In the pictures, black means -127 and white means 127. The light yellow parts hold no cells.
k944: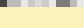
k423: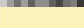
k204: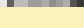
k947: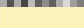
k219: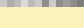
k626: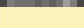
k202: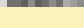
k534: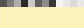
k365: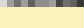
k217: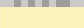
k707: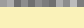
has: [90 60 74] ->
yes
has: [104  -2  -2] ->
yes
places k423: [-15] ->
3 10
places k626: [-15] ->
3 4 5 7 9
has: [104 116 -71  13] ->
no
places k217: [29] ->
3 5 7 9 10
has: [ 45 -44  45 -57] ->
yes

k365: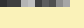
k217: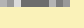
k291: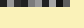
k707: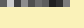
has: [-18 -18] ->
yes
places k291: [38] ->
8
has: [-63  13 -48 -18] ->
yes
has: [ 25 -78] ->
yes
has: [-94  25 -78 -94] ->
yes
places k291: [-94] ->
1 4 7
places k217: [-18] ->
4 5 6 7

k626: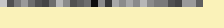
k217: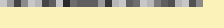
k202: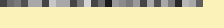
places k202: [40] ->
5 6 9 10 22 24 28
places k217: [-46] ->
25 28

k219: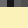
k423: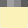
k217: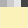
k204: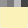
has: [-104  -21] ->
no
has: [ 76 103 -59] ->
yes

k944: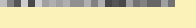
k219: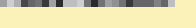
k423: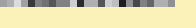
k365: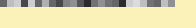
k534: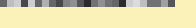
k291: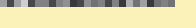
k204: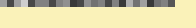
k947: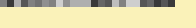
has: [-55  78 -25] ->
yes
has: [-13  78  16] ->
no
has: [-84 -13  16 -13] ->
yes
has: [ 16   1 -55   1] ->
no

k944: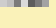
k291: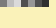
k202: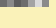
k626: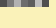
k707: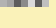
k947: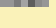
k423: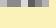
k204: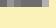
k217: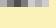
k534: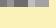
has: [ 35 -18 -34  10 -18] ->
no
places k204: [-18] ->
1 4 5 6

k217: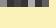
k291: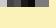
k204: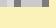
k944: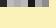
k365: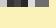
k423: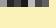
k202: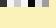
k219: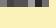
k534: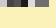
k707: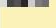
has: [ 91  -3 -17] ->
no
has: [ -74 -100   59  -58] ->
no
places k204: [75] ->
1 4 5 6
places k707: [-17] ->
7
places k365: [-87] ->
4
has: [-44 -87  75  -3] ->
yes
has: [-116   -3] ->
yes

